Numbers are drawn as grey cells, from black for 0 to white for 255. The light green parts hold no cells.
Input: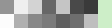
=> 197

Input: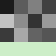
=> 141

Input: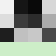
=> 60

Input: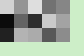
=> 45

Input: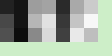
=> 56

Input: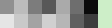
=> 170

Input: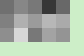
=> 155
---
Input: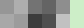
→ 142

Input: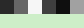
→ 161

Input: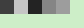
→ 157

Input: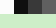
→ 96

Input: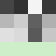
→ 56

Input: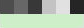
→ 37

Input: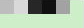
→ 162
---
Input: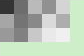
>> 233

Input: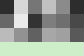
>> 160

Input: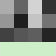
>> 94

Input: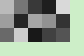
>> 65

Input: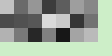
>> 164

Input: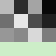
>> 217

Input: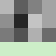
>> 176

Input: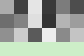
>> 138
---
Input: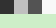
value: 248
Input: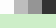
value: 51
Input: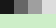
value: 221
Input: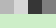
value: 126
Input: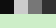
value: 49
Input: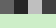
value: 64
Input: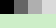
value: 218
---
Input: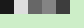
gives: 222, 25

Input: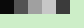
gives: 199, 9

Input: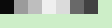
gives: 239, 10

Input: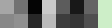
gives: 201, 4

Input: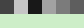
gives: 197, 24

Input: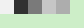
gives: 241, 49
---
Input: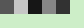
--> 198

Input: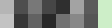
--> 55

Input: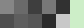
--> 94

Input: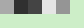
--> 48

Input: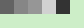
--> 134

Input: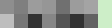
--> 119
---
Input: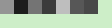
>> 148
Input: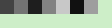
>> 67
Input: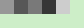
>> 151
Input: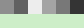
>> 142
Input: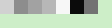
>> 209
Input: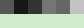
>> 86
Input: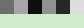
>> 110
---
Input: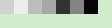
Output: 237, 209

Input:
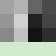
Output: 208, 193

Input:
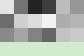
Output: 242, 227

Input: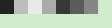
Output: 233, 189

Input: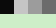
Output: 197, 156

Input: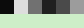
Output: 221, 156

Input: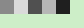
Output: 218, 182

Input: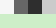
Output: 246, 203
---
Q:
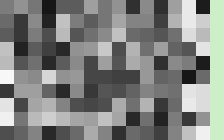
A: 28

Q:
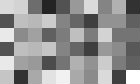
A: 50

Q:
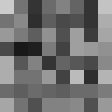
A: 195

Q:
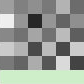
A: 108

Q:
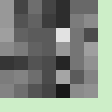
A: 104
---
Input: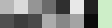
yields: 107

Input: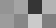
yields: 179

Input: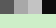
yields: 13

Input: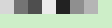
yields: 235

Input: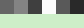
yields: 251

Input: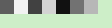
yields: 211

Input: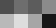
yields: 139
